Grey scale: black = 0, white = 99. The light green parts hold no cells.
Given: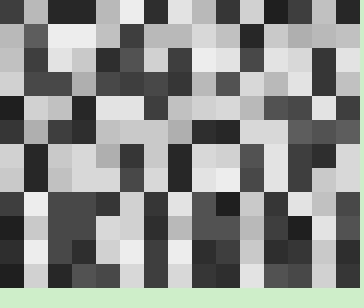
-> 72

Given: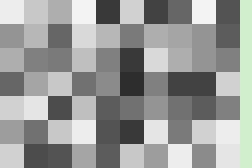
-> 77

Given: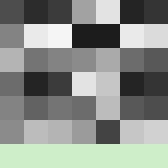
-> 17

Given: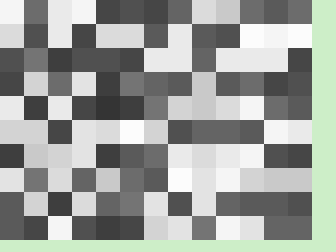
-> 42

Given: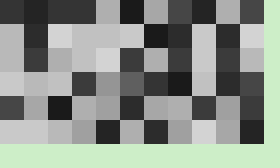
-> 14
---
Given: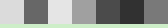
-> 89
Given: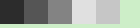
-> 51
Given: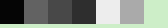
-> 28
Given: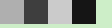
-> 79
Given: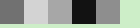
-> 65
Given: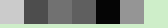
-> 44
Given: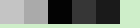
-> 1
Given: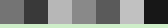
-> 71
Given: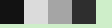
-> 64
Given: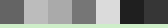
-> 66
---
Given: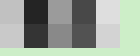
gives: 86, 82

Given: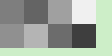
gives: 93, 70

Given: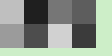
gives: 81, 74

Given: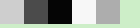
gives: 96, 80

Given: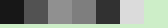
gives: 85, 56

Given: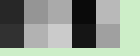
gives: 79, 72
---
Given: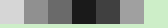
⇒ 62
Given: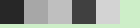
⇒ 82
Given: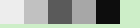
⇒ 5
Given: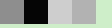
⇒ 69
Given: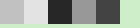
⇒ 26
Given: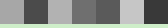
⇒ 22
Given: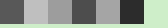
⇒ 17
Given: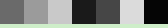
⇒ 2
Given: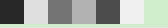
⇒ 93
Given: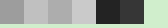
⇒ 21
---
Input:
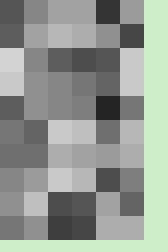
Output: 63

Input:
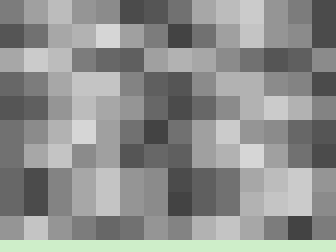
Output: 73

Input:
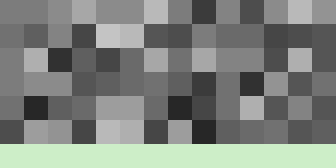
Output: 54

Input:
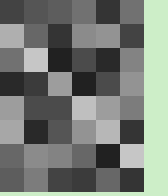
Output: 36

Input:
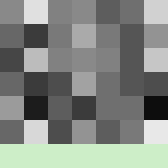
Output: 50

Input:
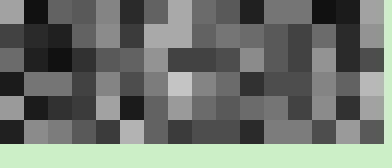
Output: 38
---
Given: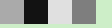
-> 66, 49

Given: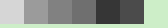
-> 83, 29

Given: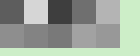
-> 36, 59

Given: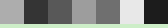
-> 67, 11

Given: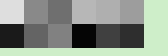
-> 86, 18

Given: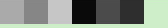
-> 66, 18

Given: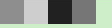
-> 55, 46

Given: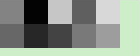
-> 51, 61
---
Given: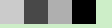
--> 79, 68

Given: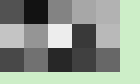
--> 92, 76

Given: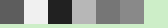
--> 93, 71

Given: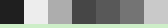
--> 92, 78

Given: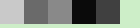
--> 78, 53

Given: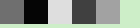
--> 86, 63
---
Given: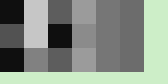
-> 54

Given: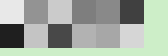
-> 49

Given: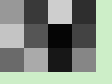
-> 33

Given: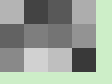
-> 49

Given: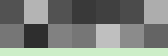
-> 25

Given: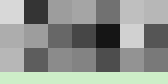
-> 8
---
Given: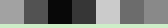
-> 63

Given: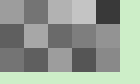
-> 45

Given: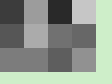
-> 48

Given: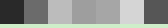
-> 16

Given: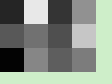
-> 1

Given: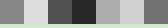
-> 52

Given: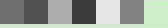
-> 43

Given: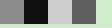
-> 54
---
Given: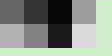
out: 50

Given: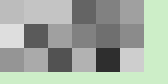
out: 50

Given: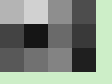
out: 8

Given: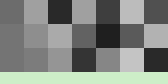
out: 12

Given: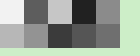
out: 23

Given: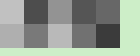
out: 72

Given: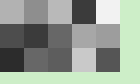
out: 40

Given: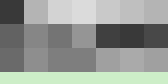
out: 25

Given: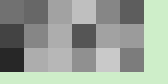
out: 33
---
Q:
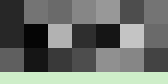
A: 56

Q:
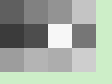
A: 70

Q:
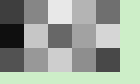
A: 80

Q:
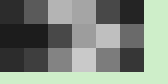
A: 78

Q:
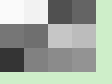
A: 50

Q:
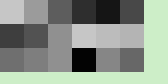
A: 1

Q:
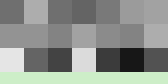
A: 23

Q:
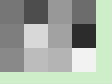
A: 73
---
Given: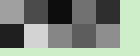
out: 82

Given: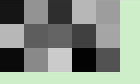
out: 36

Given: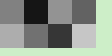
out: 44

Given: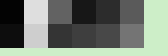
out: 80

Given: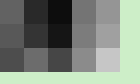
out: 20

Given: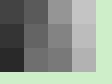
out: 39

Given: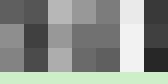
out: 25
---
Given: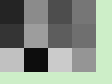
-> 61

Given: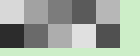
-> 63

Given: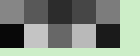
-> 34

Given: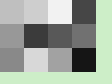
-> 23

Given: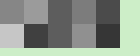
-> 60

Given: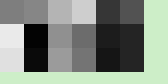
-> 1

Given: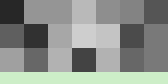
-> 19
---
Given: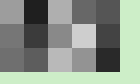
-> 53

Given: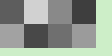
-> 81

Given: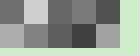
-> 40

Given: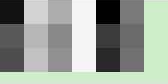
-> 95

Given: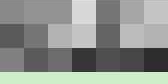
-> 39

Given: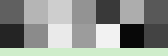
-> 22

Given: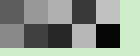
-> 68

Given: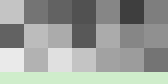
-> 66
